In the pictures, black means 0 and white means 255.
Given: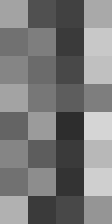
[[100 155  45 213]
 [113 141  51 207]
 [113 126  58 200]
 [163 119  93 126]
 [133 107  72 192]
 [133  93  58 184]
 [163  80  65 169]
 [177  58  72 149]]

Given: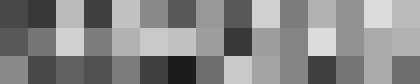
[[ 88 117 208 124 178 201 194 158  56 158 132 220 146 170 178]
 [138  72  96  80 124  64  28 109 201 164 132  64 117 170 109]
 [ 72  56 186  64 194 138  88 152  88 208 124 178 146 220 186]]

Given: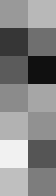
[[153 184]
 [139 166]
 [178 145]
 [191 125]
 [ 54 111]
 [241  85]
 [ 91  16]]

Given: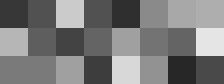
[[122 122 160  61 216 146  39  73]
 [182  94  67 100 160 115 100 229]
 [ 55  81 203  81  47 138 168 174]]

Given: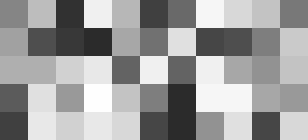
[[ 64 232 209 232 216  70  43 146 224  70 216]
 [ 91 224 153 254 195 126  43 246 246 167 153]
 [133 189  49 240 183  64 105 246 216 195 120]
 [175 175 209 232  99 240  99 240 167 146 195]
 [161  78  56  43 167 113 224  70  78 126 202]]

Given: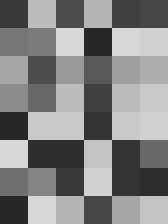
[[ 39 215 180  70 167 194]
 [ 39 201 201  52 201 208]
 [ 58 188  77 180  64  70]
 [112 132  58 208  52  45]
 [118 124 215  39 215 208]
 [139 104 188  64 188 201]
 [167  77 153  89 159 173]
 [215  45  45 194  52 104]]

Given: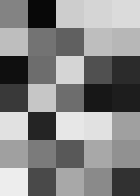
[[ 57 198 109  23  29]
 [160 123  88 168 145]
 [190 115  96 190 183]
 [ 15 109 213  80  43]
 [237  73 168 138  49]
 [225  36 231 225 160]
 [131   8 205 213 219]]

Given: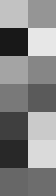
[[ 24 231]
 [ 40 218]
 [ 63 202]
 [194 149]
 [164 134]
 [103 109]
 [121  90]]
